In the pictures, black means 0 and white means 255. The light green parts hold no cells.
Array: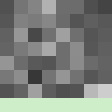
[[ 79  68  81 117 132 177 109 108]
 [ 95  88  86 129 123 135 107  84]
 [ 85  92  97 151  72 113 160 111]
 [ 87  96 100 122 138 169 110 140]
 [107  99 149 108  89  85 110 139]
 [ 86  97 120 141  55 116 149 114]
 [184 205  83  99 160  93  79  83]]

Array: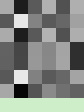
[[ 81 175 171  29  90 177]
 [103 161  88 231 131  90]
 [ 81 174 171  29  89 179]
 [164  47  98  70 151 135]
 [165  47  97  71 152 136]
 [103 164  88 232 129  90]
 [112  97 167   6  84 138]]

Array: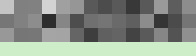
[[ 93 141 196 128 129 211 160 150  89  76  89  56  89 154]
 [ 75 117 118 129 141  45 134  77 112 117 106  95 140  53]
 [ 83 144 152 118 119 165 164 101  62  96 100  67  90 134]]

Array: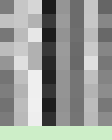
[[198 101 124 198 214  27 149 108]
 [199 135 193 199 178  58 155 108]
 [187 104 119 187 231  28 147 111]
 [202 134 188 202 177  56 155 107]
 [223 119 149 223 177  40 153 105]
 [191 132 116 191 239  34 148 117]
 [179 141 126 179 239  54 148 117]
 [188 120 114 188 240  29 146 115]
 [185 139 123 185 238  47 149 117]]

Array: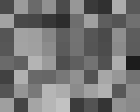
[[173  89  74 155 106 145  75 151  58  48]
 [ 84 112 162  73  71  55  44 110 160  94]
 [143  93  85 162 159 134  94 115  86  74]
 [139  92  87 163 160 140  91 114  85  76]
 [174  28 106  96 180 155  78  95 115  81]
 [151 114  65 176 105 103 120 145  84 167]
 [ 88 139  84 149 121 182 173 139 161 177]
 [146 137 159  69 165 182 194  59  83  52]]

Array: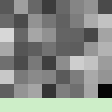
[[147  74  88 159 103  60 104 133]
 [171 194 105  75 147 118  97 125]
 [ 71 164 215 103 166 145 100  99]
 [150 179 168  85  94 115  95  93]
 [194 156 111  75 121  63 141 206]
 [169 148 200 122 138 132  90 125]
 [165   5  95 148 165  52 126 111]]

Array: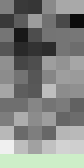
[[168 169 128  57  54 138]
 [ 73  12  57  93 157 113]
 [117 119 117  23  77 116]
 [117 109  85  41  50  44]
 [147 166 144  70  78 158]
 [158 155 140 115  86 134]
 [140 144 166  94  88 190]
 [123  97 111 111 134 116]
 [101 108 125 173 140 158]
 [182 185 184 106 126 103]
 [210 207 240 189 161 193]]

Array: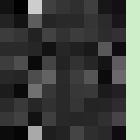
[[ 23  17  18   1 205  64  53  47  63]
 [ 43  23  35  19  93  37  41  41  53]
 [ 44  49  60  53  34  66  50  60  55]
 [ 88  13  42  42  38  18  38  32  25]
 [ 20  93  61  78  10  68  35  50  38]
 [ 11 105  40  37  77  99  42  61  85]
 [ 27  33  28  10 113  55  41  55  57]
 [ 37  45  42  57  38  49  41  53  36]
 [ 48  69  55  65  18  63  40  38  39]
 [ 41  13  11   5 169  30  35  68  46]]
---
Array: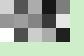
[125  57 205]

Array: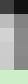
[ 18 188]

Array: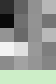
[183 147 105 243]

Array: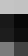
[194  25]

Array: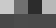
[184  74]

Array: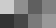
[129 122]
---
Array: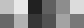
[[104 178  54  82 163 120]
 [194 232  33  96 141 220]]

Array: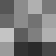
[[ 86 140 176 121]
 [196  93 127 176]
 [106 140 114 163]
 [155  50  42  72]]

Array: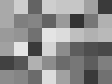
[[ 65  86 177 140 107 119  93 127]
 [169 127 133  99 154  51 119 177]
 [154 148 113 228 220 191 177 185]
 [140 133 107 220 161 119  58 113]
 [169 206  99 206 198 198 161  58]
 [161 228  58 212 140  93  78  72]]

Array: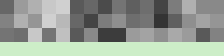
[[116 110 200 116 192  89 137  60  60 155 163 143 169 155  89 130]
 [103 155 176 200 208  89 103  75 116  95 110  68 124 176 137 137]
 [130 176 149 208 184 103  68 124 143 110 116  52  95 143 163 149]]

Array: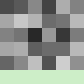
[[101 136 191  82 206 144]
 [166 199 179 108 116 185]
 [ 75  89 136  68 173 130]
 [166 173  95 108 108 185]
 [130 116  40 152  55 124]]

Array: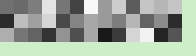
[[ 44 190 160 213  73 132 167 154 125 182  99 140  44]
 [112 106 125 228 118  67 248 154 205  92 197 182 197]
 [174 118  99  51 147  79 167  24  59 213 242  36  85]]
